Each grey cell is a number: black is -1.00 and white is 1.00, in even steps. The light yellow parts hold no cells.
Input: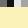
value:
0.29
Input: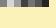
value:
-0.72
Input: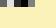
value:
0.00
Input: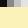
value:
0.78
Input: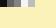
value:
0.48
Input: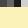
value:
0.63
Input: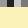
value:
-0.05
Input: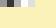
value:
0.75
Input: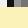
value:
-0.09
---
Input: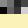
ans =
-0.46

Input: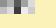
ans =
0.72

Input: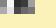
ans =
0.25

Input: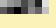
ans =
0.75

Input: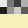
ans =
0.36

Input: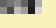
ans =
0.36

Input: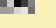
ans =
0.01
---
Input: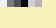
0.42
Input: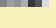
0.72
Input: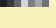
-0.11
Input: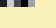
0.27
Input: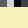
-0.50
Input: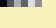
0.13
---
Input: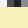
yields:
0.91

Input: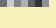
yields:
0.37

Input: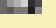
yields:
-0.05

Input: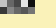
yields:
0.05

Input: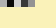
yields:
-0.92

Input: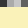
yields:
-0.59

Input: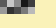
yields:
-0.61

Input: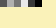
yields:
-0.08

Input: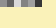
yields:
0.70

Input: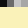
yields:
-0.90
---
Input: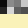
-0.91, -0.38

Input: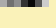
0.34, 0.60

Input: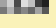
0.27, -0.32

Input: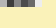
0.42, 0.86

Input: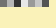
-0.11, -0.35

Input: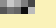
0.11, 0.47

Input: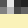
-0.33, -0.22

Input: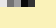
0.81, -0.60

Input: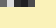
-0.18, -0.40

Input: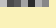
0.51, 0.07
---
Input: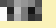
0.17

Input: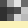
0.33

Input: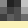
-0.73

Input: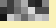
-0.63

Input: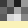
-0.05

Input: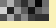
-0.15
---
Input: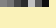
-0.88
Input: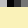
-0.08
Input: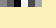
0.32
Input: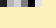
0.78
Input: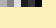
-0.97
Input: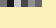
-0.20
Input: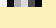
-0.96
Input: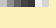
0.67
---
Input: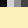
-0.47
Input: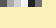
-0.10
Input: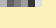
0.76
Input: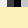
0.55
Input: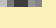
0.04
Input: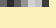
-0.52
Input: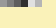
0.42
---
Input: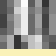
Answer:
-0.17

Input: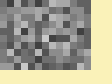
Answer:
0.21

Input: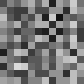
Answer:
0.27

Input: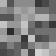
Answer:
-0.43

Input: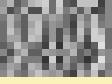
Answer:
0.07

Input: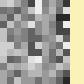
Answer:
0.32
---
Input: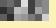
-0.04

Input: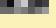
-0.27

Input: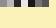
-0.82

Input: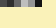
0.49

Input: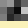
-0.69

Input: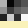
0.60

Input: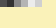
0.41
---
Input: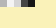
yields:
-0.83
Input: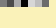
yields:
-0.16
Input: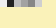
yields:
0.62
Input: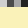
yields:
-0.73
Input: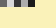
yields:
-0.80
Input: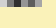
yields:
0.30
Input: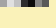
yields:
-0.30
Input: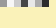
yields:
-0.66
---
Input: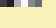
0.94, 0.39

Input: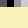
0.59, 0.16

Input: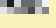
0.89, 0.79

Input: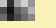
0.63, 0.52

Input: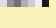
0.87, 0.74

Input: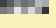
0.78, 0.68
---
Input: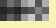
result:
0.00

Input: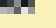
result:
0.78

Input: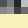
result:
-0.48

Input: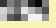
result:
0.09

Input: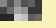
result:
-0.58

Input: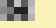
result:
-0.75

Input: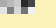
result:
-0.09

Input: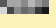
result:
-0.57

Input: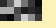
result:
-0.68
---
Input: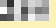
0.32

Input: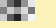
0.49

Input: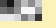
-0.46

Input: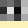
-0.23

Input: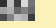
-0.63

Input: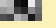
0.51

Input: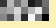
-0.58

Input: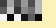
-0.50
